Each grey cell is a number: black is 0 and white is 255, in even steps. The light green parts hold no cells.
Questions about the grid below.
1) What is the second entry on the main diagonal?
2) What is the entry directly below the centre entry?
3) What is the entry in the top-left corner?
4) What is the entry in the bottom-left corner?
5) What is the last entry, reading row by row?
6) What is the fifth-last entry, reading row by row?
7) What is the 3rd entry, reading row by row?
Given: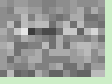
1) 128
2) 113
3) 155
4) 113
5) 186
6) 113
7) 155
